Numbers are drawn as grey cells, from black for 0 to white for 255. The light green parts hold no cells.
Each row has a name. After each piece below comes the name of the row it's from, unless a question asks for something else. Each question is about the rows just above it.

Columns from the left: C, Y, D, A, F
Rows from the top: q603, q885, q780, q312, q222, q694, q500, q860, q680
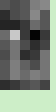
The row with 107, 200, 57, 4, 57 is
q312
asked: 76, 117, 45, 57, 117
q694
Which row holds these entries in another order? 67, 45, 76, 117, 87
q222
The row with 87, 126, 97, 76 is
q500
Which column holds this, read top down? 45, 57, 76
A
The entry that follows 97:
76

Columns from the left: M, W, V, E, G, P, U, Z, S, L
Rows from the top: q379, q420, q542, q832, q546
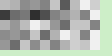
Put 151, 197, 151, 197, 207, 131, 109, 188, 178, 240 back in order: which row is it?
q542
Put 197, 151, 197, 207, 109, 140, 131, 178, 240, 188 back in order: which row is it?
q546
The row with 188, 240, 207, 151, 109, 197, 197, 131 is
q542

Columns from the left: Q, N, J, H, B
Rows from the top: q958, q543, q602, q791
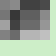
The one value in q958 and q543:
138
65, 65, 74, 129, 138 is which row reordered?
q958
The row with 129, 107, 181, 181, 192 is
q791
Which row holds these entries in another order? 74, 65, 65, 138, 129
q958

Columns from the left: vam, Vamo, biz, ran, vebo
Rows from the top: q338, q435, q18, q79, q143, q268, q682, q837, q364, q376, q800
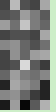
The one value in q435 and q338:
80
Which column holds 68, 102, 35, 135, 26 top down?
vam
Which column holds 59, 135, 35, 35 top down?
vebo
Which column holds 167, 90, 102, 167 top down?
vebo

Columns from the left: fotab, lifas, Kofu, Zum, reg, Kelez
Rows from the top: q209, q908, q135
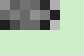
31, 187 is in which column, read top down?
Kelez
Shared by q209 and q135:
105
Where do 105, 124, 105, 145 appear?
q908
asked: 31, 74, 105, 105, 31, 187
q135
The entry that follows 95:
115
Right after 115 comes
105
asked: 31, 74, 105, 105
q135

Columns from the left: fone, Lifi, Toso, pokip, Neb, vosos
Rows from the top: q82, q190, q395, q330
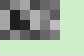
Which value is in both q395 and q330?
123
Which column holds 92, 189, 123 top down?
vosos
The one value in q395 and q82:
166
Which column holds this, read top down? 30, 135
Lifi

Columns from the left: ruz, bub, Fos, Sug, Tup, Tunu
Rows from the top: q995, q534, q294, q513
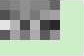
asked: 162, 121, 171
q513
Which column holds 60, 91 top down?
Tup
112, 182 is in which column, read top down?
bub
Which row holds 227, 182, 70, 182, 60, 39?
q294
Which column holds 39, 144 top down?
Tunu
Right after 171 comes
91
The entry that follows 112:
144

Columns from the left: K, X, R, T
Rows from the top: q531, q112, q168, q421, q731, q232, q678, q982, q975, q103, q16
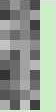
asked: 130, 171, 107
q975
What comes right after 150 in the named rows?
118
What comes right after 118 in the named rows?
74
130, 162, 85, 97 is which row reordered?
q103
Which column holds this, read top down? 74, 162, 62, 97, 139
T
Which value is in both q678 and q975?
107

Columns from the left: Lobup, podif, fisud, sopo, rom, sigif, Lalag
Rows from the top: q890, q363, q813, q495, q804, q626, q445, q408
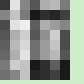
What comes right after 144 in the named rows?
205
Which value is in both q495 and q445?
205
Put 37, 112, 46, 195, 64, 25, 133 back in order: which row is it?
q408

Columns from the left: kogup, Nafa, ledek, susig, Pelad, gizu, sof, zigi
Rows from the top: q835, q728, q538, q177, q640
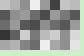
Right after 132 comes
108
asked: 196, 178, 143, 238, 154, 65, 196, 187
q835
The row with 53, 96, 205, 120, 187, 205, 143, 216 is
q177
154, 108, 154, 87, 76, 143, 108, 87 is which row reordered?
q538
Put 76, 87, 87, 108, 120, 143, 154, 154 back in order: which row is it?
q728
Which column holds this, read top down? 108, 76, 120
susig
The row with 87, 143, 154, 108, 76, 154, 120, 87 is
q728

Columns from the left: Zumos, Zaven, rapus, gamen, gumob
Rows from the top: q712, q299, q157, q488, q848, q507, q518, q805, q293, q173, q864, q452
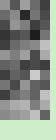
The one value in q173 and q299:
107
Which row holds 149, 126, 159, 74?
q507
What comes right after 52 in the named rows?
74
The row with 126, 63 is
q157

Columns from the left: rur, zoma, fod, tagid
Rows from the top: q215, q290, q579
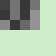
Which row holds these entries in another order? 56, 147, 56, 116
q290
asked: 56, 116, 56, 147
q290
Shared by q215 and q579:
56
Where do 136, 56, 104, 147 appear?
q579
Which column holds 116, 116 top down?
zoma
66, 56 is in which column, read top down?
rur

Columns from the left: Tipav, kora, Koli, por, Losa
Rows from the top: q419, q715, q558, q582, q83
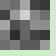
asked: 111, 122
q83
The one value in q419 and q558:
165
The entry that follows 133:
111
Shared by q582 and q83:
122

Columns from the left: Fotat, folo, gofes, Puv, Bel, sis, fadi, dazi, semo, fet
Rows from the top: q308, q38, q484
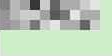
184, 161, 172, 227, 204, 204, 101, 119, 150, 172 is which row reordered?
q484
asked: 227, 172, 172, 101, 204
q484

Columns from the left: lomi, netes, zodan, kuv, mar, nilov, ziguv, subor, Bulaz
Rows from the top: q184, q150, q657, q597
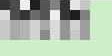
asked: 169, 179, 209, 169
q657
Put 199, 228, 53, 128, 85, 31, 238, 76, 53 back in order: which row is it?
q184
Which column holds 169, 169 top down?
netes
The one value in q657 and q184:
199

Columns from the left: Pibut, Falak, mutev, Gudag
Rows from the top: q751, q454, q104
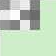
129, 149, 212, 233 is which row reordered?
q751
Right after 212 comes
233
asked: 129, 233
q104
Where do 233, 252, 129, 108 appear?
q454

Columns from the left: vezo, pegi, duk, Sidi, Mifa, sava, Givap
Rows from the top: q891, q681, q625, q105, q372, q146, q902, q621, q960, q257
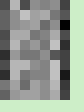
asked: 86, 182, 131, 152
q372
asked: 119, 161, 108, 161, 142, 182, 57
q960
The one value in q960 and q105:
119

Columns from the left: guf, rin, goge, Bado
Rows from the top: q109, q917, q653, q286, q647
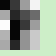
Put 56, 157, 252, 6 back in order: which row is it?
q653
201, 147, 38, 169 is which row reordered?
q647
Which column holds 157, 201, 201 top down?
Bado
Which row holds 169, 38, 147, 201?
q647
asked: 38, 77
q917
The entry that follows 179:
6
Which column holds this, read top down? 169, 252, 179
guf

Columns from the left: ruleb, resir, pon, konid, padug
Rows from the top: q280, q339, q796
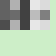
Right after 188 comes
127
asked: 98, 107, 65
q339
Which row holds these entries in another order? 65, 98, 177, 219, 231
q280
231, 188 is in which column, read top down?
konid

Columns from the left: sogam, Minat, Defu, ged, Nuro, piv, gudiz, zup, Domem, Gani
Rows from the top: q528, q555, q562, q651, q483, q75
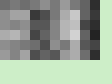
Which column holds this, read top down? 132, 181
Minat
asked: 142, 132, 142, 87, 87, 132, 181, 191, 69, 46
q562

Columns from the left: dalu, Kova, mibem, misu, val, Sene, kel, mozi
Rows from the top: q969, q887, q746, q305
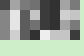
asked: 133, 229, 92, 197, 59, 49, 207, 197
q887
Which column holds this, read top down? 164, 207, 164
kel
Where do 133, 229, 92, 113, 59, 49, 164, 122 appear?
q746
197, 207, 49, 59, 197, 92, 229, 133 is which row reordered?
q887

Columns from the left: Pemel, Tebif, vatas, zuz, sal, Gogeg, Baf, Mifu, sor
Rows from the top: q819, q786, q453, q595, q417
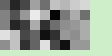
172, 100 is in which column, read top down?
zuz
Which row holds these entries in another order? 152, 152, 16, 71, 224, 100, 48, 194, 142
q417
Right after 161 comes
111

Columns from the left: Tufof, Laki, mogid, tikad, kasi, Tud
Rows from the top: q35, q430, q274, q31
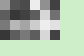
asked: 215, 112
q430
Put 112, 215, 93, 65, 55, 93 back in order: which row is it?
q430
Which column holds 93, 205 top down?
tikad
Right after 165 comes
205

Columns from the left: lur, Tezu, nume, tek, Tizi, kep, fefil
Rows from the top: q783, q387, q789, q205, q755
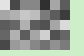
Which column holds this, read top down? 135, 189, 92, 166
tek
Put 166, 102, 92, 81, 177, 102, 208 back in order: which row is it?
q205
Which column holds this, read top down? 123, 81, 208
Tizi
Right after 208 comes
81
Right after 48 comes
166
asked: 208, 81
q205

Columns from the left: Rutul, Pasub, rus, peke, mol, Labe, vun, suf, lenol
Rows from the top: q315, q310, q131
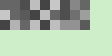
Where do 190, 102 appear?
q310
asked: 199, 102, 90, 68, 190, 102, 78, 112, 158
q310
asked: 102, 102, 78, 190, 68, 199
q315
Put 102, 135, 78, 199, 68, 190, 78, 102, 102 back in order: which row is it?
q315
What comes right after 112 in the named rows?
158

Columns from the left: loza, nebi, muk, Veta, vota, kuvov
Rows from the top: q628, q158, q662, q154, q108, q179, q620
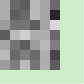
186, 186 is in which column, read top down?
Veta
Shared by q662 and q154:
93
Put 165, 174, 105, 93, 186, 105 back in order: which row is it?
q628
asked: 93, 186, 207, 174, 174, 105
q154
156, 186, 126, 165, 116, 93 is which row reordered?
q108
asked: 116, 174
q620

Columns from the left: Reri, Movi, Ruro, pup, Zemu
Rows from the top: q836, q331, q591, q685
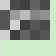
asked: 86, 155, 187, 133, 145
q331
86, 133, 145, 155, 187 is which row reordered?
q331
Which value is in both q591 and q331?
86
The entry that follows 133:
145
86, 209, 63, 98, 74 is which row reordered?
q685
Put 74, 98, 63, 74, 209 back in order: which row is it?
q836
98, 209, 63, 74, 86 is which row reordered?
q685

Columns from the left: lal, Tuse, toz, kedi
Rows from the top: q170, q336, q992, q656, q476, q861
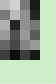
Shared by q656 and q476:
154
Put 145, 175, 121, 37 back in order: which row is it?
q992

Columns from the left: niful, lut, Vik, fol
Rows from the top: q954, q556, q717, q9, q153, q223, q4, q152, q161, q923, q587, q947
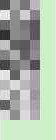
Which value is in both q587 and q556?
206
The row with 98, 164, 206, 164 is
q587
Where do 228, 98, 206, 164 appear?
q152

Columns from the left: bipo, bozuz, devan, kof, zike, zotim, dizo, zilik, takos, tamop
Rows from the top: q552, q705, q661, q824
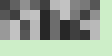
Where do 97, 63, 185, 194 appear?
q552
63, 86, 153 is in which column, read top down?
bipo
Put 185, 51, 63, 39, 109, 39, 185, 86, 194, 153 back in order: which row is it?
q824
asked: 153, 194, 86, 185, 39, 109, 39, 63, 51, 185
q824
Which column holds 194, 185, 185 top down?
kof

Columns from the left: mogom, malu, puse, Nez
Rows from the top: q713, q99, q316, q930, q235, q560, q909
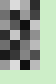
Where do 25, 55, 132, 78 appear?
q560
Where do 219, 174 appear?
q713
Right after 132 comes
78
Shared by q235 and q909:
186
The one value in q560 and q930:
55
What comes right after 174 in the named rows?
44

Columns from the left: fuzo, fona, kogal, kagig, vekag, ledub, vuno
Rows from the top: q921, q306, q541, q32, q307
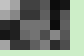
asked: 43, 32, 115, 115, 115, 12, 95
q541
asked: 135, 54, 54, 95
q306
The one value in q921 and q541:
12
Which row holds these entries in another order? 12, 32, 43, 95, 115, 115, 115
q541
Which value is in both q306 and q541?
95

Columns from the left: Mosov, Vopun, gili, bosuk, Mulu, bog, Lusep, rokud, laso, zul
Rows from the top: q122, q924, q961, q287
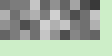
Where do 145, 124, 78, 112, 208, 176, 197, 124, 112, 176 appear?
q961
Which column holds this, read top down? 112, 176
Mosov
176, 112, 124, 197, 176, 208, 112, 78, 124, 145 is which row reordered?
q961
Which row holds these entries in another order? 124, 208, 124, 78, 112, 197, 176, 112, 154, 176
q924
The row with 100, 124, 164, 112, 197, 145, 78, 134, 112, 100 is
q287

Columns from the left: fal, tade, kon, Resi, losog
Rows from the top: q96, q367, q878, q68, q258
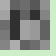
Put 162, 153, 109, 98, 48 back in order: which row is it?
q878
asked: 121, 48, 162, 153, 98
q68
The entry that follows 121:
48
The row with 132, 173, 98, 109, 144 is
q258
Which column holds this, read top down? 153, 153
Resi
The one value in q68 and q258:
98
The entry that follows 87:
144

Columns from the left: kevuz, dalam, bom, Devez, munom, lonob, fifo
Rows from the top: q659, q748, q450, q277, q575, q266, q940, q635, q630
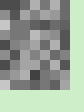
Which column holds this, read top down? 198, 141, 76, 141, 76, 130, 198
kevuz
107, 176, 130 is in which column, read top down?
lonob

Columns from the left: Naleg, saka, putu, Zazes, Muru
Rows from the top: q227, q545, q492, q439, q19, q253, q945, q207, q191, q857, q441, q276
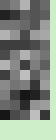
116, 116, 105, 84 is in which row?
q492
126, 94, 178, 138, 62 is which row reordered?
q945

